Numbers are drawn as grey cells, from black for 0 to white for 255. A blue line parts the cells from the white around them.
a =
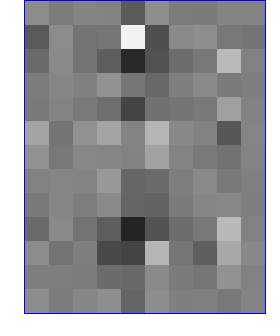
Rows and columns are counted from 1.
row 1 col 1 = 140
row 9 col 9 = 135
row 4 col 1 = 124
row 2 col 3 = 115
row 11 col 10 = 135
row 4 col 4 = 145
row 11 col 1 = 139
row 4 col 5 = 118
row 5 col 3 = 122
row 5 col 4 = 110
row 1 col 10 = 131
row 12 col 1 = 127
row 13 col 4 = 142
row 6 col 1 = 164
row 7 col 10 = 131
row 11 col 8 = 95
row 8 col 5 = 103
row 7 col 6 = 162
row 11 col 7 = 118
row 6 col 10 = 133
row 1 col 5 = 91
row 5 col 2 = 131
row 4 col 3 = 128
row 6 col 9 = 87
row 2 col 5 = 242
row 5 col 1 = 121
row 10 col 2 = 137
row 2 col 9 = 120
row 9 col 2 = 134
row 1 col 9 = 131
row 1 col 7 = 124
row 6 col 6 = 181
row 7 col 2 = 120

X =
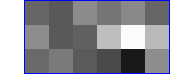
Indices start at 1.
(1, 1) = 101
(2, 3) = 97
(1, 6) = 101
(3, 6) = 142
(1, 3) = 139
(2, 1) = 141

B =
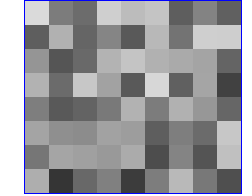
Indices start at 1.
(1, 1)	218
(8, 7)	185
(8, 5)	60
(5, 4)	121
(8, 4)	128
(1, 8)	131
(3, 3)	105
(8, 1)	174
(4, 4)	162
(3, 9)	100
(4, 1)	178
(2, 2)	177
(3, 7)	170
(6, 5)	157
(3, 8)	164
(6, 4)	162
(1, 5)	188
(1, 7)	94
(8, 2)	53
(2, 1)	94
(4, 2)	107

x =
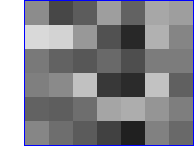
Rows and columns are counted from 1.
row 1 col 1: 140
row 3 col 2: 98
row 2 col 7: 133
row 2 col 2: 211
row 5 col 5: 173
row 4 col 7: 96
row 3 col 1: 121
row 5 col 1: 98
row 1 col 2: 71
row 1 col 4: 158
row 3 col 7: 124
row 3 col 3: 87

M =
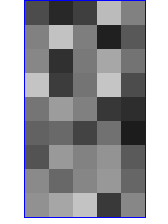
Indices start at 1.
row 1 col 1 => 76
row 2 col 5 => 88
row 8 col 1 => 138
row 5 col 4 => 55
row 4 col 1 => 196
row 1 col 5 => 129
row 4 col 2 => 60
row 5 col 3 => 128
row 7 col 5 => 90
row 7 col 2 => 153
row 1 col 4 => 187
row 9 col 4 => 57
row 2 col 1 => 129
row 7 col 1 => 83
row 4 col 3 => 116

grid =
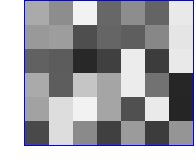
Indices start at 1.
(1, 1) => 170
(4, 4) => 165
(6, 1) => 73
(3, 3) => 40
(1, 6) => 100
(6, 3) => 138
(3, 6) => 60
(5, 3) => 242
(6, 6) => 60
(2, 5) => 94
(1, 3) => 242
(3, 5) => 236
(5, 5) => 80
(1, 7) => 233
